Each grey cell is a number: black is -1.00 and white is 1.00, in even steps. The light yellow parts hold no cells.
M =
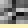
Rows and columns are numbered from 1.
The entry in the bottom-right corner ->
0.23
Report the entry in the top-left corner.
0.54
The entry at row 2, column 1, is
0.33
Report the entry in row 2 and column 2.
0.23
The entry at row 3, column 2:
-0.36
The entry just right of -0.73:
-0.25
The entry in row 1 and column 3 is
-0.01
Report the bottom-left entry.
0.11
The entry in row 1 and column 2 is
0.33

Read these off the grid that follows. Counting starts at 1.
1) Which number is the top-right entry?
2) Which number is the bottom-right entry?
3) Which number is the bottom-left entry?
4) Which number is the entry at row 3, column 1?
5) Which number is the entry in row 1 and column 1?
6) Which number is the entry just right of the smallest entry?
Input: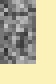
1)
0.31
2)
0.31
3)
-0.19
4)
-0.19
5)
-0.41
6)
0.18

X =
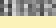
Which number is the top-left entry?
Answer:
-0.41
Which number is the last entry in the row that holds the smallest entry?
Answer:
-0.31
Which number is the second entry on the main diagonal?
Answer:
0.16
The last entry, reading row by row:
0.16
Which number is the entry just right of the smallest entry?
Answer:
0.65
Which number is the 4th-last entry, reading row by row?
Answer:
-0.41
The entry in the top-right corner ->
0.28
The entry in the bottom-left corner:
-0.18
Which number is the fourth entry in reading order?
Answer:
0.52

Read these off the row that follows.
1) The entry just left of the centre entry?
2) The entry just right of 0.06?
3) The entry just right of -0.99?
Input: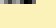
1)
0.06
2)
0.27
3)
-0.89

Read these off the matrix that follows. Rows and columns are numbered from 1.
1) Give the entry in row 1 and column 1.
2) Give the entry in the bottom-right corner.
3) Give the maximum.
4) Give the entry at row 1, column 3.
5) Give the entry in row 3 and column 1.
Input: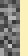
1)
-0.25
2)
-0.25
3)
0.52
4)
-0.25
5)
0.20

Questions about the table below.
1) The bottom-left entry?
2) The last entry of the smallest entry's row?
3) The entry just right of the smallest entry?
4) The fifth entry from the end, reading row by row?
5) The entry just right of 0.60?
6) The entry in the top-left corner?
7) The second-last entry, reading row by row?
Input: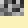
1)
0.12
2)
-0.65
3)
0.49
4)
-0.30
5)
-0.42
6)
0.60
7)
0.38

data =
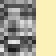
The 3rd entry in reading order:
0.20
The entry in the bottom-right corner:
0.20
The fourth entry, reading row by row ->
0.08
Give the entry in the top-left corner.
-0.36
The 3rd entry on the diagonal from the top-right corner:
-0.23
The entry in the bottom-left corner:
-0.13
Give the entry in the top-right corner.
-0.02
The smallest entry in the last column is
-0.69
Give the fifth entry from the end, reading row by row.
0.20
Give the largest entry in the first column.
0.81
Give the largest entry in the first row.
0.46
